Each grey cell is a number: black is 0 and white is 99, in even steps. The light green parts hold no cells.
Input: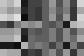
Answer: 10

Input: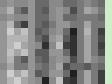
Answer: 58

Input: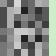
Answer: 46

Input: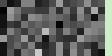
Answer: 7

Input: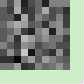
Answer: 19
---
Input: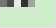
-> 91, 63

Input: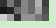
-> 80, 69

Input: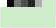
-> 99, 67

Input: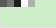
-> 96, 68

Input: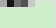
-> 78, 66

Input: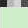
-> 82, 71
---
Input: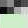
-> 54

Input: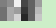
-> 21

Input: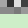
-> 19

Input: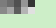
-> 31

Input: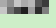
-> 71

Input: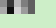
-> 72
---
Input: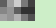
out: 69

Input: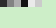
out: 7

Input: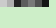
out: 47

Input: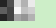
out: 64

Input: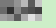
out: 67

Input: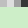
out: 86

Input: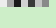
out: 22
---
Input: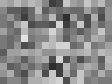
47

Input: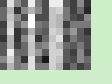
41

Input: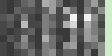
33

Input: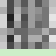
83

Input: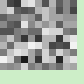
37

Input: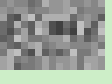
63

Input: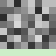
17

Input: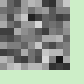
55

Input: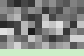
39
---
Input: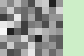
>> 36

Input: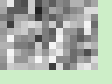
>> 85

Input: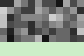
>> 75

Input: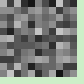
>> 24

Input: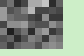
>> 44
